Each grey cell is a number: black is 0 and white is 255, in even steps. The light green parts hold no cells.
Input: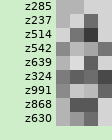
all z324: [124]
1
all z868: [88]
2 3
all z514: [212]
1 4
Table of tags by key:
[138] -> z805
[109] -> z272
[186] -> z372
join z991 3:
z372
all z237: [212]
2 4
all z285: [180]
1 2
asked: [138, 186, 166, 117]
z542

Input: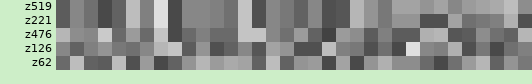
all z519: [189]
6 33
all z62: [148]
10 18 23 33
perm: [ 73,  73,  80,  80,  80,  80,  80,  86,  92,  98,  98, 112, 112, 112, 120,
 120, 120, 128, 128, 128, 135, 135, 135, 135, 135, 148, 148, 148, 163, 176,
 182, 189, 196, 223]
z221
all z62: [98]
3 9 15 17 32

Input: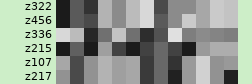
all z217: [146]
1 3 12
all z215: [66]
5 7 9

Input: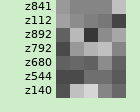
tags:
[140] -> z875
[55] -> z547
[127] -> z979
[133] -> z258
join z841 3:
z258
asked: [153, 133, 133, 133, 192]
z841
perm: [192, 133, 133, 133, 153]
z841
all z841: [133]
2 3 4
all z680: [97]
1 3 5

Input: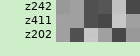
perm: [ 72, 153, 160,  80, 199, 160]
z202
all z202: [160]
1 4
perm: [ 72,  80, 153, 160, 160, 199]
z202
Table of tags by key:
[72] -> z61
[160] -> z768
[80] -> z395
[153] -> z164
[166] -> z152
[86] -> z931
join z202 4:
z768
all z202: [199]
3

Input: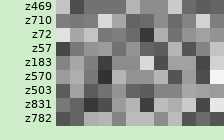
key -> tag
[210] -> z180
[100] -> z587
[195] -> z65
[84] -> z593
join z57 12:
z65
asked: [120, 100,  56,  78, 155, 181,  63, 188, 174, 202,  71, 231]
z831

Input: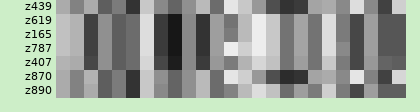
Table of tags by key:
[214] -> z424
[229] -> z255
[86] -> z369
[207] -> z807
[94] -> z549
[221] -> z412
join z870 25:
z424
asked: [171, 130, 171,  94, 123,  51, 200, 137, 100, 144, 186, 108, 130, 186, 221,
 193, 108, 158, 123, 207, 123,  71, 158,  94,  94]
z890

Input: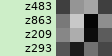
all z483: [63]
1 4
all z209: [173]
2

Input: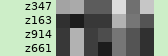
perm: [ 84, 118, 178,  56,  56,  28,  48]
z163
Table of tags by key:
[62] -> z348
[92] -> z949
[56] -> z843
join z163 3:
z843
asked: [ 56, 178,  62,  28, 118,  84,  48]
z661
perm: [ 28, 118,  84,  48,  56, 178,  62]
z661

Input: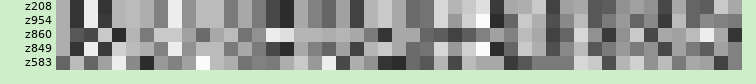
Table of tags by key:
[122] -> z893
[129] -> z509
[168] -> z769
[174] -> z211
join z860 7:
z893
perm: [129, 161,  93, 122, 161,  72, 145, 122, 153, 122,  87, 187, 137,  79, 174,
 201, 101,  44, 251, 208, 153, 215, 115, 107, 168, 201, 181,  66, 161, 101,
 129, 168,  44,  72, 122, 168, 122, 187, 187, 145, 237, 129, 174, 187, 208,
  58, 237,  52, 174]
z849
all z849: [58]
4
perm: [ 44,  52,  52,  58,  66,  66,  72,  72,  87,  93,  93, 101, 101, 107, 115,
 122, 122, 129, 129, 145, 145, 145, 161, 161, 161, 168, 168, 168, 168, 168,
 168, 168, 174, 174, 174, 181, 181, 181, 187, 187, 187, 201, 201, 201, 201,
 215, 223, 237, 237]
z208

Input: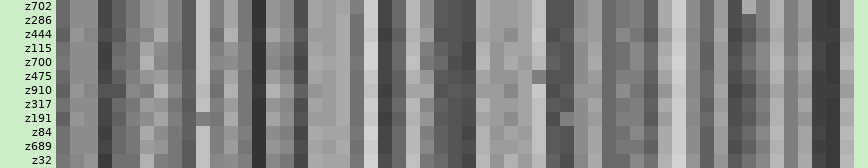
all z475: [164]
13 19 31 34 44 57
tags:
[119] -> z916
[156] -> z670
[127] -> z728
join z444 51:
z916
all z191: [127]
6 9 11 37 41 42 53

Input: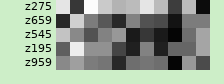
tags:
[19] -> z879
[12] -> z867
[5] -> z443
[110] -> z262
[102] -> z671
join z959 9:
z443
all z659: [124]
3 10 11

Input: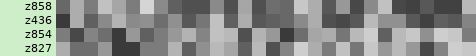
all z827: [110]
2 3
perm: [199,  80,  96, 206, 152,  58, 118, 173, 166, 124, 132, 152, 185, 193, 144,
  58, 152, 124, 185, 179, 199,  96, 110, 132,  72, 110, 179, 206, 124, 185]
z854

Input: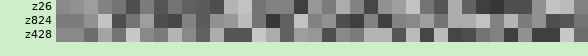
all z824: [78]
5 8 21 36
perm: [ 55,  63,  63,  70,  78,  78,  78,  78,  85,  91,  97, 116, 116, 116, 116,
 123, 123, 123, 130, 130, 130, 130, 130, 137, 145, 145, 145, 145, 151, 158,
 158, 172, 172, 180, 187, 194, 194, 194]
z824
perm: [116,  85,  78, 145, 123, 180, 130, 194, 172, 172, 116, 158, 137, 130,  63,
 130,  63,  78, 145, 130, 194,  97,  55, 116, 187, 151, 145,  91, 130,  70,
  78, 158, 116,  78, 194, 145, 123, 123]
z824
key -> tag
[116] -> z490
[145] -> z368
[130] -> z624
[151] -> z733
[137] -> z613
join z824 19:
z624
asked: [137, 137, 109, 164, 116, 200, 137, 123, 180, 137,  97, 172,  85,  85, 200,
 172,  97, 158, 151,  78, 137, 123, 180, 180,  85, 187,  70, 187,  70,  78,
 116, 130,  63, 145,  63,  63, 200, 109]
z428
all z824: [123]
1 2 34

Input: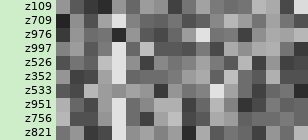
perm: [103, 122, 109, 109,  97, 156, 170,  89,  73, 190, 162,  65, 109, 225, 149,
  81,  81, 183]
z756
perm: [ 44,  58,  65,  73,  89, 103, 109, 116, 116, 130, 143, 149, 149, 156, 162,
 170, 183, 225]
z821
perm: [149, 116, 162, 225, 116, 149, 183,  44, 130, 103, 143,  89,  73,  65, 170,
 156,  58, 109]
z821
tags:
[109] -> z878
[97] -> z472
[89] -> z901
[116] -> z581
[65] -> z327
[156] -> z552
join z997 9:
z901
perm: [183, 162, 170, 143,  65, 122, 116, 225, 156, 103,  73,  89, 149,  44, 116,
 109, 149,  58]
z976

